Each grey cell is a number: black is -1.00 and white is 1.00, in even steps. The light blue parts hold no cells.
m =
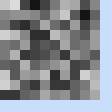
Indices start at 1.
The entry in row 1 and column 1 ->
0.55
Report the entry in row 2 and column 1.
0.05
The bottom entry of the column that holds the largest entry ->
-0.57
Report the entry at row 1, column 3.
-0.48
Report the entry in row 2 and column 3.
0.14
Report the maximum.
0.72
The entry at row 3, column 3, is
-0.65
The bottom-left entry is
-0.57
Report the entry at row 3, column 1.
-0.05
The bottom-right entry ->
0.31
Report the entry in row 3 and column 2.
-0.48
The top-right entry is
0.05

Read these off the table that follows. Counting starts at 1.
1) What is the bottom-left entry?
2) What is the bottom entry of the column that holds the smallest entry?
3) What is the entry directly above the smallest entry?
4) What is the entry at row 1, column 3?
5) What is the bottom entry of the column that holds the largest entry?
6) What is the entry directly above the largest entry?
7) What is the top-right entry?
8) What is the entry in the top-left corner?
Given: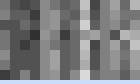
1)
-0.53
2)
-0.36
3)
-0.36
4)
-0.45
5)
0.70
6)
0.34
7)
0.43
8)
-0.08

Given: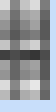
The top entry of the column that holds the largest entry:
0.72
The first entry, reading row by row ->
0.72
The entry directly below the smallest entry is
0.26
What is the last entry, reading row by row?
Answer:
-0.20
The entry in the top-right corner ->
-0.03
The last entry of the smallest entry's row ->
-0.40
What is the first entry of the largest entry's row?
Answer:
0.72
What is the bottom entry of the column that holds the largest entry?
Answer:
0.45
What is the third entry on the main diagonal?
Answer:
0.06
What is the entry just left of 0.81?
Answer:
0.63
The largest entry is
0.81

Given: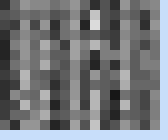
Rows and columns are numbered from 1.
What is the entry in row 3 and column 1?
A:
-0.45
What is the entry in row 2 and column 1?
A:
-0.35
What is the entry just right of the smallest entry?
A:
-0.11
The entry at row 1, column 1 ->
-0.63
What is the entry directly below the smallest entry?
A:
-0.63
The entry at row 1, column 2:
-0.19
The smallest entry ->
-0.82
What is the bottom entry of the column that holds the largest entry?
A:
0.53
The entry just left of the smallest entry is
-0.27
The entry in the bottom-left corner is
-0.19
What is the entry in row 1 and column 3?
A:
0.17
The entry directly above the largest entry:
0.53
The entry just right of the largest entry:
-0.35
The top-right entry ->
0.07
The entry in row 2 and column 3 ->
-0.11
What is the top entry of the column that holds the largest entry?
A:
-0.63
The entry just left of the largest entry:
-0.72
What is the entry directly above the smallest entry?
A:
-0.35

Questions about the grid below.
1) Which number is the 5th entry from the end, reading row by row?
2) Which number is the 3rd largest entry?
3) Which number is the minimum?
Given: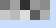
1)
0.56
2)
0.46
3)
-0.62
